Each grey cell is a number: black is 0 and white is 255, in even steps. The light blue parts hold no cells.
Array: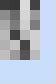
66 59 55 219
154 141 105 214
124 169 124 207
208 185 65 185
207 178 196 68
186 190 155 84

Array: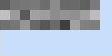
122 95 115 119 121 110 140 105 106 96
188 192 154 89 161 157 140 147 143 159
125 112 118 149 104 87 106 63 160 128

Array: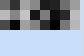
157 109 49 164 137 27 34 111
188 185 133 195 21 125 14 40
182 73 8 160 131 42 3 120

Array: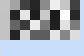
65 196 164 65 38 139 238 197
40 195 36 229 29 201 27 252
124 195 101 57 235 122 32 225
221 195 36 214 94 93 229 134

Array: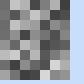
63 109 196 179 72 126 177
77 115 86 144 196 157 67
120 107 193 168 157 78 139
133 110 144 69 141 116 80
95 147 103 186 161 72 86
153 187 203 103 182 88 122
174 110 65 140 102 81 213
147 163 115 63 70 215 137

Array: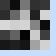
54 55 13 119 48
212 44 104 184 33
13 216 207 212 132
61 61 98 4 203
209 23 31 21 162

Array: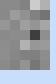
177 138 138 130 204
116 137 156 145 129
166 150 137 159 149
143 138 140 140 62
154 141 137 178 151
141 142 135 129 128
138 138 131 147 119

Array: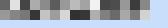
136 101 225 69 172 139 92 153 187 163 241 71 77 152 60
210 152 133 120 54 195 157 214 49 55 174 128 106 168 123

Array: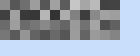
67 141 87 111 157 86 161 92 198 166 186 66
158 64 161 57 55 182 51 173 129 61 137 162
97 107 158 107 118 137 117 101 154 114 165 79
132 119 90 149 99 82 105 86 156 100 154 144
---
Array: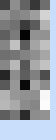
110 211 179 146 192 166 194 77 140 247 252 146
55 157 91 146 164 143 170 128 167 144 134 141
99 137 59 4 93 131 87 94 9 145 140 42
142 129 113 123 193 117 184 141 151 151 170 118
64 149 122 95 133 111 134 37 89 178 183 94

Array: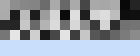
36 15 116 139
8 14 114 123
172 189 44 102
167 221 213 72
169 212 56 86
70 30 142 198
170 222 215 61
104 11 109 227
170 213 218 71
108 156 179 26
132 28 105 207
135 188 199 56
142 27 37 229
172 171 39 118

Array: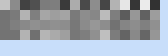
50 157 144 150
235 97 128 102
54 151 141 137
230 92 133 100
179 126 114 124
70 187 141 191
141 135 151 144
74 141 139 126
172 122 120 119
58 164 141 159
126 158 144 170
124 166 140 181
80 127 144 112
66 179 137 179
139 122 127 115
196 115 116 115

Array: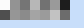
29 108
154 194
114 155
183 164
117 139
147 150
251 79

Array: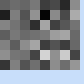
140 171 115 105 104 68 150
40 73 87 165 61 203 110
73 138 64 157 83 144 141
61 5 165 121 61 211 66
120 146 46 113 165 68 111
102 83 92 106 141 114 83
108 126 115 120 93 117 128
96 30 132 94 129 143 53

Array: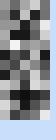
116 114 233 207 145 25 78 107 188 62 131 232
207 33 118 95 162 188 135 206 217 35 81 122
167 194 32 24 144 54 178 88 55 15 23 99
107 42 149 24 243 88 70 133 172 30 145 62
155 133 150 172 154 27 104 28 203 140 215 187

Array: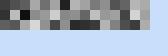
171 161 173
182 211 60
100 68 78
83 160 129
143 152 179
122 191 58
162 102 48
180 143 42
33 136 143
164 205 71
112 153 145
168 140 214
94 15 168
80 188 87
62 50 95

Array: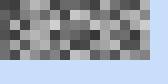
179 135 204 161 167 130
74 180 169 58 82 140
87 167 96 110 81 169
116 75 178 104 186 84
175 124 161 169 165 126
65 109 194 54 152 94
88 181 121 80 72 177
105 199 127 101 66 192
105 68 118 113 170 72
66 155 207 64 112 130
164 104 169 166 178 108
183 144 159 182 163 143
140 127 68 165 87 176
62 76 177 60 165 74
68 98 86 80 111 112
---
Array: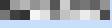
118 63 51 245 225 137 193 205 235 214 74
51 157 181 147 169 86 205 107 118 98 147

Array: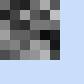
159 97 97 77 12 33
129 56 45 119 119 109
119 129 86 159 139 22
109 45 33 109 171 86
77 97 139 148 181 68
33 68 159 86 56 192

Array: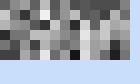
200 117 53 129 240 96 148 189 87 96 65 180 107
180 148 139 87 53 200 129 43 209 96 200 168 180
117 77 148 65 180 139 107 129 209 159 168 53 129
96 139 159 96 189 87 148 77 87 77 77 77 129
65 65 168 117 229 107 159 21 220 159 107 31 117
43 117 117 189 189 168 139 117 229 168 200 139 159

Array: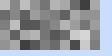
190 135 190 147 117 180 168 107 63 168
157 97 168 180 117 87 107 202 214 135
147 168 63 87 126 107 168 75 202 126
126 190 87 87 117 135 180 157 117 157
107 135 97 157 135 126 97 168 147 147

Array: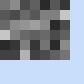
198 127 105 96 105 75 96
116 139 75 96 42 87 54
105 139 148 159 139 42 75
87 75 105 87 127 127 198
65 65 178 65 75 96 116
42 54 127 54 116 42 139

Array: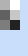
178 255
125 34
97 199

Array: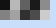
130 162 48 76 204
17 184 97 26 140

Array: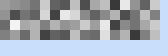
158 147 138 116 203 98 87 191 78 168 191 57 232 147 98 203
147 78 116 98 214 66 232 214 138 98 138 179 78 116 191 128
128 158 107 179 66 98 87 191 116 107 223 128 179 57 128 191
107 243 168 179 128 179 147 158 203 158 232 66 138 116 168 203
